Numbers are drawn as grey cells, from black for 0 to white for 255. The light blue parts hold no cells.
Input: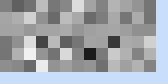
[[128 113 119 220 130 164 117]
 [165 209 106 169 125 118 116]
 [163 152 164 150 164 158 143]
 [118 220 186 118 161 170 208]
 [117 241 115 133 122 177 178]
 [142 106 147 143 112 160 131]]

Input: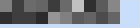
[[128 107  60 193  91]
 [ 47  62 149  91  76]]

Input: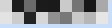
[[213 107  26 117 169]
 [227  35 144 201 230]]

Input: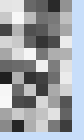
[[228 104  41]
 [200 186 121]
 [ 68  80 128]
 [213  98  75]
 [166 245 174]
 [102 113 125]
 [ 31  50 110]
 [246 198 170]
 [248  70 159]
 [164 179 226]
 [137 174 121]]

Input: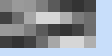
[[136 151  90  51]
 [ 65 167 214 124]
 [154 126  62  65]
 [ 62  65 167 214]]

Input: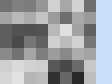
[[114 124 209 210]
 [164 172 155 168]
 [ 94  81 185 162]
 [ 95 118 207 209]
 [138 165 156 172]
 [207 209  88 106]
 [214 181  48  40]]

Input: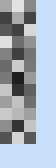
[[167 135]
 [ 66  68]
 [ 88 215]
 [224 146]
 [130 117]
 [106 120]
 [121 153]
 [197  96]
 [157 111]
 [201 160]
 [141 196]
 [ 83  89]]

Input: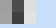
[[159 222]
 [162 226]]

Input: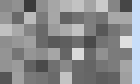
[[136  59 166 195 202  70]
 [151 187 167 112 116 168]
 [193 133 156 194  88 135]
 [142 160  89 109 115 224]
 [148 149 166 218 145 122]
 [147  99 112 106 117 165]
 [ 85 121 106 105  93 159]]
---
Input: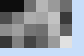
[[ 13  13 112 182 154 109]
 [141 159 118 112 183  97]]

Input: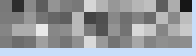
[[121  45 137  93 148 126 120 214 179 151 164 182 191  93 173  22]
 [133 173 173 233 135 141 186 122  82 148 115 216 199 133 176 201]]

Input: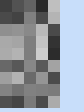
[[ 63  82  99  41 191]
 [143 147 137 185  74]
 [171 179 126 205  44]
 [159 179 106 149  75]
 [ 79  69 122  75 171]]

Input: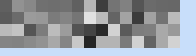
[[ 96 146 136 112 110 112  96 182  61 116 129  85 107 104 103]
 [186 195  85 124 188 156  83  68  42 210  90 125 127 169 153]]

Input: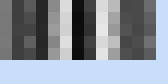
[[122  63  90  38 138 219  15  66 218 186  72  74 108]
 [120  66  67  40 155 208  13  49 231 153  83  71  89]
 [118  63  72  41 152 207  13  55 227 158  79  71  92]]

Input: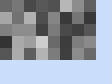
[[104 119  73  88  81 183 141  95]
 [128 140 141  66 123  74  64  86]
 [ 85 172  94 179 124  63 140 105]]
